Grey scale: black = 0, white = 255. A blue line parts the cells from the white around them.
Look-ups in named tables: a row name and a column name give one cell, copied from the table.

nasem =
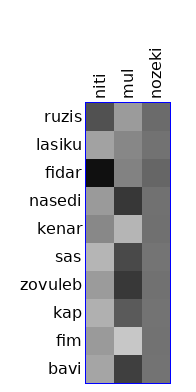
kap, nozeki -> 115
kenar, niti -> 136
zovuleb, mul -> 56
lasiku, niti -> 162
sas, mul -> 73
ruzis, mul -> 155
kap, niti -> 176
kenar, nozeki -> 112
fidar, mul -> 130
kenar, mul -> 181
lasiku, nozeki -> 114
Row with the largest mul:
fim

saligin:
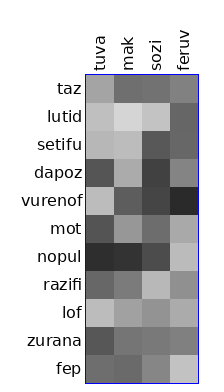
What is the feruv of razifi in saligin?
144
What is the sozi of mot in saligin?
109
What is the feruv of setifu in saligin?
103
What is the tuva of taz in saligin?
164
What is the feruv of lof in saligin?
171
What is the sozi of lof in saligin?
147
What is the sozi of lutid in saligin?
195

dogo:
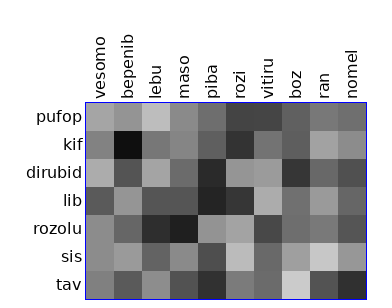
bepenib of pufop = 148
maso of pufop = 138
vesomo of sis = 140
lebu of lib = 85
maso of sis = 138
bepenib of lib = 149
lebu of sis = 99
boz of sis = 159
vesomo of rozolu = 140
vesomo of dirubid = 172
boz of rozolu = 110
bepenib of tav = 90
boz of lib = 112
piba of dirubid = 42
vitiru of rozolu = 72
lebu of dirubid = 164
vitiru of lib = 172

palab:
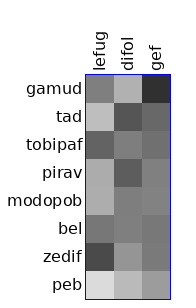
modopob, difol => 126
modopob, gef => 130
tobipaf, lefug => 99
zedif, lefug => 74
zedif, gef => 122
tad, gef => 104
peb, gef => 156
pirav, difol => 93
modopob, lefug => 173
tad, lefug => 190
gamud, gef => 48
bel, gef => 120
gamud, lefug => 127
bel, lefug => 119
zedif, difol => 149
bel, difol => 127
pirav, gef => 128
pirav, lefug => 172
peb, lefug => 219

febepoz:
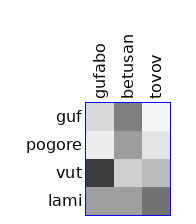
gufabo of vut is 60
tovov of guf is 245
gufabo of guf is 217
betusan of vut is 207
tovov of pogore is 228
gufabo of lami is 158
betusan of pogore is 157
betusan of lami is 158
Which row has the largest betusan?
vut

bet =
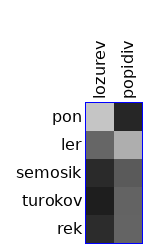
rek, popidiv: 100
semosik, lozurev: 42
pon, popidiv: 38
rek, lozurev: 44
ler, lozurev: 102
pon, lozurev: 197
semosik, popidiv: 90
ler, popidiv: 174
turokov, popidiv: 99
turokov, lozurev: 30

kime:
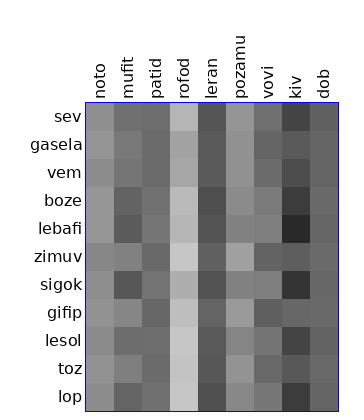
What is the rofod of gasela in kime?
163
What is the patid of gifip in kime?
103
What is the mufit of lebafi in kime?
91
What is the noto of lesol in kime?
139
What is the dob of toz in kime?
104
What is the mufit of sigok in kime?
87
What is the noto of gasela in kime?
148
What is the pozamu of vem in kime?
145
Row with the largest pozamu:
zimuv

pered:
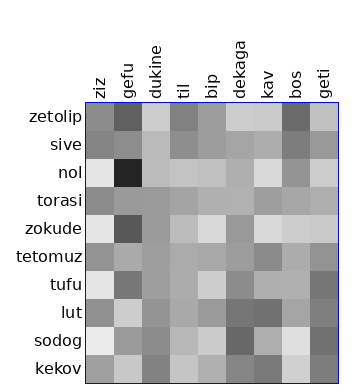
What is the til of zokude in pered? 188
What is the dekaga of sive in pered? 165
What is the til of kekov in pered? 197
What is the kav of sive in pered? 173
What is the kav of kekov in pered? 122
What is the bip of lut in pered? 155
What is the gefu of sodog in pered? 155
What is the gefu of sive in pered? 141

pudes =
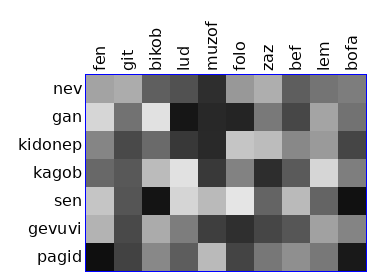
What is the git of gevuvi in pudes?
73
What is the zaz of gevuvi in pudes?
70
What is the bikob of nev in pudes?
95
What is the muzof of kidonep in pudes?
41
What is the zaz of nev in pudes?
174
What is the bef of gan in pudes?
71
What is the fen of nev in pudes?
163
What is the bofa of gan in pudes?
114
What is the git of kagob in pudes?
88

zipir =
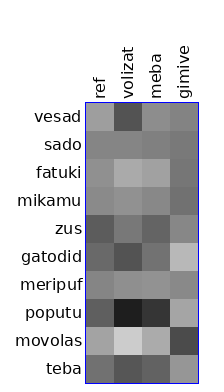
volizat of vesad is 83
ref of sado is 133
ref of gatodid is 105
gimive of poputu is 165
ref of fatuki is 144
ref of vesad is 158
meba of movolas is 171
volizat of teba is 86
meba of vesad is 141
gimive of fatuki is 118
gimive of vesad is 131
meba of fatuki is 161
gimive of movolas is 75
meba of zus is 100
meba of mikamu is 136
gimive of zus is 135
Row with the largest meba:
movolas

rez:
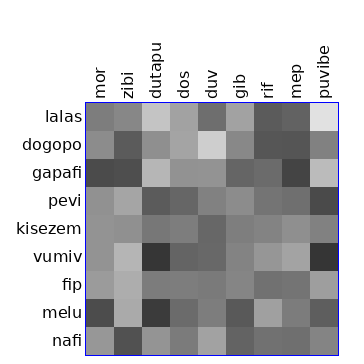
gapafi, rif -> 107
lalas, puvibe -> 225
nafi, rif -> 113
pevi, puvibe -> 74
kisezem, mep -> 143
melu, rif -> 160

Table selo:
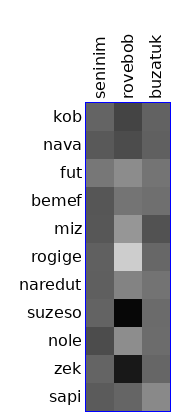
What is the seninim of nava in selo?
89
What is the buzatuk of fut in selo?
116
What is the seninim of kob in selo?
100
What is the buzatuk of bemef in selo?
111
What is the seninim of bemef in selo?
86
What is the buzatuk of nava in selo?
96
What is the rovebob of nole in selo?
141
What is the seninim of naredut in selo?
95
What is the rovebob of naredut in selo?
131
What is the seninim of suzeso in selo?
99
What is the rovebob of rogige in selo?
205
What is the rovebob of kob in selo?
68
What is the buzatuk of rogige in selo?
103
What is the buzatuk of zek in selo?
102

